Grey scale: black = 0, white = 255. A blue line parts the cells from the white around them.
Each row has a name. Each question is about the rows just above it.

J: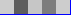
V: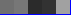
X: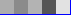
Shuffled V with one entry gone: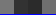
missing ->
[161]
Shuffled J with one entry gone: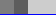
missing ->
[198]
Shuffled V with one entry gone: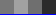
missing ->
[50]

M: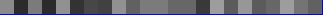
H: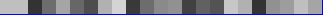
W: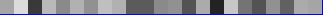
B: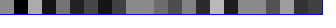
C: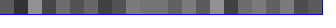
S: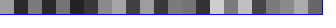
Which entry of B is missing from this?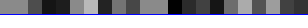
[130]
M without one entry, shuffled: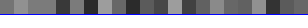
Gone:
[151]

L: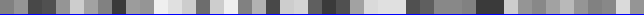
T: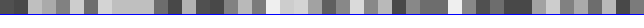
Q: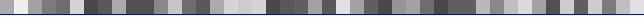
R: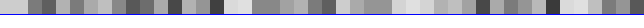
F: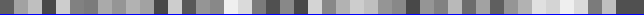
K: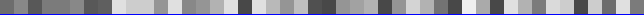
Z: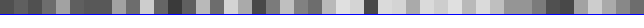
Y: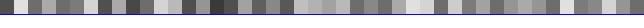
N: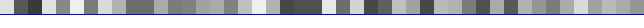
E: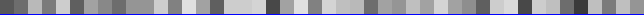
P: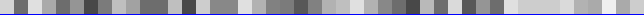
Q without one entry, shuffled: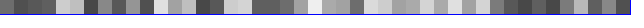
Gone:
[198]
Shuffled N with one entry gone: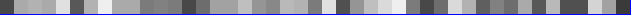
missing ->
[232]
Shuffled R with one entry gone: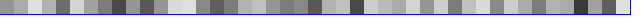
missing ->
[64]
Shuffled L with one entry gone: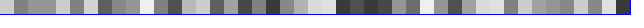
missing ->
[156]
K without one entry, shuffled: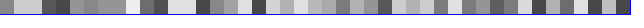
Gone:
[115]
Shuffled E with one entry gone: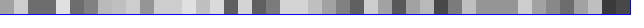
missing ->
[142]
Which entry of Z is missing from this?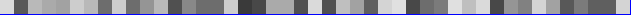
[101]

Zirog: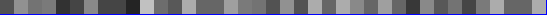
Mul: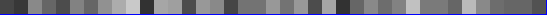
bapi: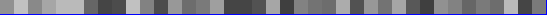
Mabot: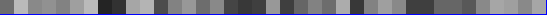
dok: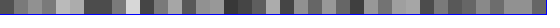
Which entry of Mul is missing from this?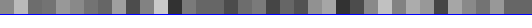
[56]
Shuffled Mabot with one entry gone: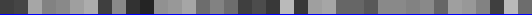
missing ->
[180]
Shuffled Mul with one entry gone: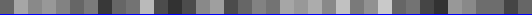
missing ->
[82]
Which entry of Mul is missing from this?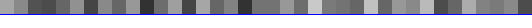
[56]
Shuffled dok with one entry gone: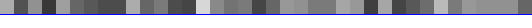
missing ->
[94]

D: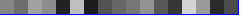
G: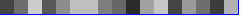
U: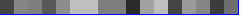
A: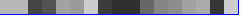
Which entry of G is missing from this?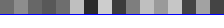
[177]
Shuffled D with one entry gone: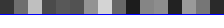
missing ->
[162]
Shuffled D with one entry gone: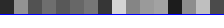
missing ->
[34]
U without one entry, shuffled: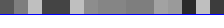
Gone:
[110]
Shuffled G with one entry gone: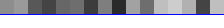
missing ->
[198]
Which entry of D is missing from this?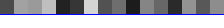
[118]
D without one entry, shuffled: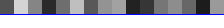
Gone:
[75]

